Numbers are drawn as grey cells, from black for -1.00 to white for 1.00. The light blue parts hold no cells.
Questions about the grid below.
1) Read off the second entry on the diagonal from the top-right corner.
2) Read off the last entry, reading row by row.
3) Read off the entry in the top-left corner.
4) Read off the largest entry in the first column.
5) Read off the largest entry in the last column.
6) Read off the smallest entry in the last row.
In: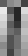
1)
-0.70
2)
0.19
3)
-0.26
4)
0.82
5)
0.71
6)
-0.48

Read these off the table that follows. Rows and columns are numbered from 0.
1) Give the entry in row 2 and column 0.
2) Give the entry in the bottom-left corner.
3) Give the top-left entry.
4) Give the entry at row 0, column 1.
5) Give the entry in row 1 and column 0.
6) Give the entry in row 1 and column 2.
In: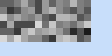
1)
0.56
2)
0.69
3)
-0.22
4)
-0.22
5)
-0.01
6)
-0.33
